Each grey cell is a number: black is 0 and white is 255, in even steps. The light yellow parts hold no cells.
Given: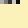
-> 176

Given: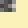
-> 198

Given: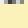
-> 166

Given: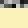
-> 79

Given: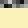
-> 48

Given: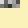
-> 116

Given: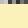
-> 63

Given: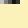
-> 195

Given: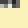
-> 189
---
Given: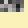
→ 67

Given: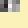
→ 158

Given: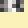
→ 97

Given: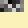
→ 80

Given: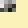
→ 19

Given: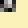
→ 9

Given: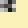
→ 20

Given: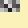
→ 196
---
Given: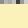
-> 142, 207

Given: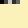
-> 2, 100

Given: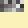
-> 102, 118

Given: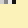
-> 208, 21

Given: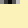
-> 139, 192

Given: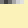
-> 122, 224

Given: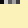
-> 9, 62

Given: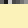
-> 101, 148

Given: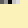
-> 91, 223

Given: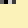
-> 103, 59
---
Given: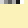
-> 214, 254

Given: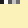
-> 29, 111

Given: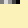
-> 125, 3

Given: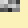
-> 205, 128

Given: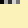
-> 4, 117

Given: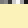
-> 122, 23

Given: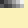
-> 49, 186

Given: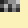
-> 36, 51
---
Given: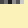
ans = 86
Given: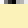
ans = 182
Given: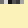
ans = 59
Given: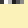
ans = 83
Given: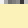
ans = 57
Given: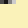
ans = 131
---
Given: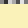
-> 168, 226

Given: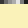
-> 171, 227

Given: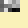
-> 134, 241

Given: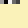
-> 245, 245

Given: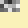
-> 184, 242

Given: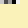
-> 157, 243

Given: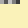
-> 197, 197

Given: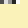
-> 149, 251
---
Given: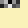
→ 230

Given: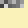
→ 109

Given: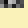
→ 29

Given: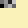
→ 138

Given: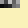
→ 40

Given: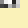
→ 183
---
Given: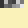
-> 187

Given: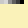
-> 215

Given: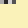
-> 41

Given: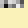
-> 125

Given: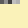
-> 145

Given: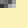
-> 109
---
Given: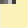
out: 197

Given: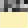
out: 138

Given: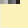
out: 89

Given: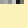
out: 140

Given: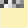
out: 233

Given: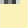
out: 131

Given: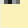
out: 24
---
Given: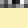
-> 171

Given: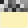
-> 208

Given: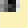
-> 35

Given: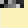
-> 199

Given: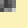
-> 76

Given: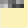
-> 84
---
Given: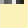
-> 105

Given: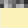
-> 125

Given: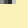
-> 39

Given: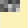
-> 62

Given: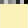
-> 133

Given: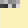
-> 135

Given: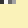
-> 105

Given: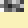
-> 125

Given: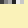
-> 172
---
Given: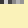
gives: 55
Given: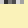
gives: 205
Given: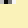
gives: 194
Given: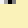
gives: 244
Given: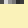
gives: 75
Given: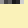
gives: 150
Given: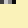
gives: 62
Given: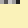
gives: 171
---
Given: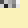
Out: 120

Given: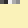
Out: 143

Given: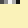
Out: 146

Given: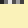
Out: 79

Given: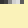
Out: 92

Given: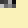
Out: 68

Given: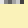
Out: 135

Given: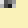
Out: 83

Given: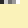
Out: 153
